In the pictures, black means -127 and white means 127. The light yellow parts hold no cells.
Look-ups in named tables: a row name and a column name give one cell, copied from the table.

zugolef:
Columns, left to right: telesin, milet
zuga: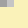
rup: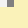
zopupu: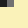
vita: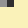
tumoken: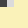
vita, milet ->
-80
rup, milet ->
0
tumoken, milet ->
91
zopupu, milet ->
-14
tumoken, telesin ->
-61
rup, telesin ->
115
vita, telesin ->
19
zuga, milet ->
69
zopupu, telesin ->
-98
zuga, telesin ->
33
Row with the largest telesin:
rup

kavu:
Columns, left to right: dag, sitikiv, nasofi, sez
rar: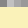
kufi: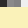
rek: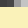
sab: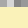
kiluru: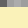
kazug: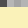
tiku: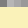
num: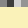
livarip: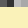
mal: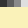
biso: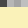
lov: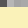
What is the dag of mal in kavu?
-77
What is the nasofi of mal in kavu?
10
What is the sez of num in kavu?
20
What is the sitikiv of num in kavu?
-66
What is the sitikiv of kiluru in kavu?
32
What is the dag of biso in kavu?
-56
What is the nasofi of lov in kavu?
36
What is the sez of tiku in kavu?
25
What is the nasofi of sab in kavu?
6
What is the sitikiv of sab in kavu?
86
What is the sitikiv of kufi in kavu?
10

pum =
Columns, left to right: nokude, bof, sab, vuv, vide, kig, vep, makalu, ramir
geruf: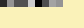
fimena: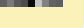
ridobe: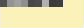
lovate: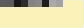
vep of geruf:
-49
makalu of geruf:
35
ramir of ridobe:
-65
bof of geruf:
20
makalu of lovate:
42
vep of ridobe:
49
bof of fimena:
-5
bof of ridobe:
19
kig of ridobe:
-51
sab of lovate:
-102
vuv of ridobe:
14
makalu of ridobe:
-68
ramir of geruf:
20
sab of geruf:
-46
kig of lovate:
8
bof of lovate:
-36

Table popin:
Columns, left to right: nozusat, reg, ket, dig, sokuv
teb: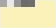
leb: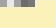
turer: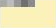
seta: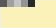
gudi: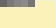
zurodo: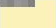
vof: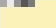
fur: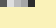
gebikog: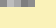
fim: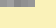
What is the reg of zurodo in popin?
5
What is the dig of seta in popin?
19
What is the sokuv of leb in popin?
-8
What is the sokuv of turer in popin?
11
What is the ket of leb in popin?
33
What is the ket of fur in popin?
59
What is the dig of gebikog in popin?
-1
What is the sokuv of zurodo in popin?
1
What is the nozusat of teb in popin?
39
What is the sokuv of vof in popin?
-5
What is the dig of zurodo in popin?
16
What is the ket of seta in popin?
69
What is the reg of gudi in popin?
-6
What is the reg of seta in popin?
33
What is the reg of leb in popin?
105
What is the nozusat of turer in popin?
42
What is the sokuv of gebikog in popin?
13
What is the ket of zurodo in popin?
23

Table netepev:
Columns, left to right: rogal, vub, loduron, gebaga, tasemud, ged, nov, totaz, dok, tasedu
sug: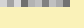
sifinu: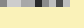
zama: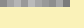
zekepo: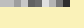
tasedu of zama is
-4
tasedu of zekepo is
-81
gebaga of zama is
25
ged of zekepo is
-19
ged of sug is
64
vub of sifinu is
77

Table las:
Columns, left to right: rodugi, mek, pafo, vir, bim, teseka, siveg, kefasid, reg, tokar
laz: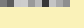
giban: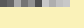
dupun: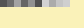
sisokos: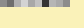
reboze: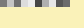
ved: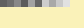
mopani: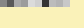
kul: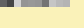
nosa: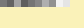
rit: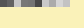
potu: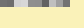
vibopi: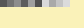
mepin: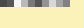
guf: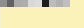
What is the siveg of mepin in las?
19
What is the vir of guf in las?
45
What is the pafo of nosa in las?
36
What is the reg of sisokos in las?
41
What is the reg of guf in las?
49
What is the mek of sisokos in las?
-17
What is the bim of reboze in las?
109
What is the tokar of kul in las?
52
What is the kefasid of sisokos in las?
53
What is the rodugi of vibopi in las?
-41
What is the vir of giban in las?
-11

